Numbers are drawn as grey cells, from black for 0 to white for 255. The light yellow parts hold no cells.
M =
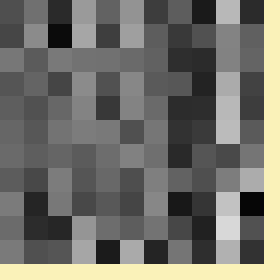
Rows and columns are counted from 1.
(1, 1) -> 79
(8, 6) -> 78
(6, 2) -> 87
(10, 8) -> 71
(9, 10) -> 194
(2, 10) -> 131
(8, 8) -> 98
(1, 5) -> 98
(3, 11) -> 100
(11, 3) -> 85
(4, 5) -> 81
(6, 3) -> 115
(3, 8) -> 46
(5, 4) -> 131
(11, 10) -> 177
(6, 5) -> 121
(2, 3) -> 11
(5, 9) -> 45
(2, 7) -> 93
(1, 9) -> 26
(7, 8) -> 41
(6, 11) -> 90
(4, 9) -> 35
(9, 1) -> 123
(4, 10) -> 171
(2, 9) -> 81
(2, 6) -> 159
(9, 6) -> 69
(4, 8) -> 87
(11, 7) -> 36
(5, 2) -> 81
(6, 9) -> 58
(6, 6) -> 80
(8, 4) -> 85
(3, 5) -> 113

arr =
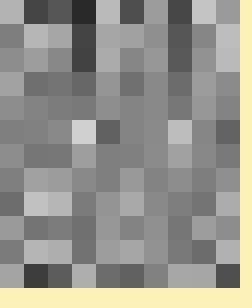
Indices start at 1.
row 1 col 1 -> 179
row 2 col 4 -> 68
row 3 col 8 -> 89
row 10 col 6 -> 130
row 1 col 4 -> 40
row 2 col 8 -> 86
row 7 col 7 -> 139
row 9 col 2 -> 193
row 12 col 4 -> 174
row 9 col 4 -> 123
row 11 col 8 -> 120
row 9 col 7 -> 137
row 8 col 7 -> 131
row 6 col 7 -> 138
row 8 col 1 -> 127
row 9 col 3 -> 182
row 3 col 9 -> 145
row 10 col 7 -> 144
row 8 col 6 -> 153
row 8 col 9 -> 126
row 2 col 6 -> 161
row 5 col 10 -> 131
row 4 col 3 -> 116
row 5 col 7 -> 137
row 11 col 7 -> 146
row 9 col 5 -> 148
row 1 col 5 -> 186
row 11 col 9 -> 108
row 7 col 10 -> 120
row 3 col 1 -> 141
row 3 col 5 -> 171
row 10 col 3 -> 124
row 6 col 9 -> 134
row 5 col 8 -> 119
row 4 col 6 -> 112
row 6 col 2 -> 129
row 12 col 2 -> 61

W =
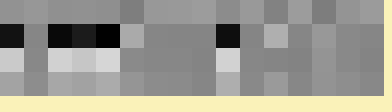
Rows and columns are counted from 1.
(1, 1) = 146
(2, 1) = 18
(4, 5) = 171
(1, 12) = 130
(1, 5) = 143
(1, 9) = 156
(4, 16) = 136
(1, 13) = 156
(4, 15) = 142
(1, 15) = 148
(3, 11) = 135
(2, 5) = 1
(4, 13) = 135
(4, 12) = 154
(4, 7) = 140
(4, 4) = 162
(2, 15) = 137
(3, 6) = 138

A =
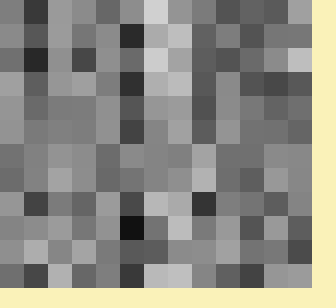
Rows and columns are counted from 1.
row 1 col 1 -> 126
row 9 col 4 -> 101
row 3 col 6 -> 106
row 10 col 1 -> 132
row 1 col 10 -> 83
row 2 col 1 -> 138
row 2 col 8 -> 190
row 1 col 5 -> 103
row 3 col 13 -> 190
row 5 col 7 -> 150
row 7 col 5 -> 108
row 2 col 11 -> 83
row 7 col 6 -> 138
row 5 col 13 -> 111
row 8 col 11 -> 94
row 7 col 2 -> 129
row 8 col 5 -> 105
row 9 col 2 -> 67
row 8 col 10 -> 110
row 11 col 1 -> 143
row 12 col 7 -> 185
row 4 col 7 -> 175
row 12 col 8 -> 191
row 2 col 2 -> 87
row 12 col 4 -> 103
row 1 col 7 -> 208
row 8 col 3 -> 163
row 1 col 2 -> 57
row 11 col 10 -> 161
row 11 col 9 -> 141
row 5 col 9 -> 81
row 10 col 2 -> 140
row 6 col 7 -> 133
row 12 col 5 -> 126
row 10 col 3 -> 155
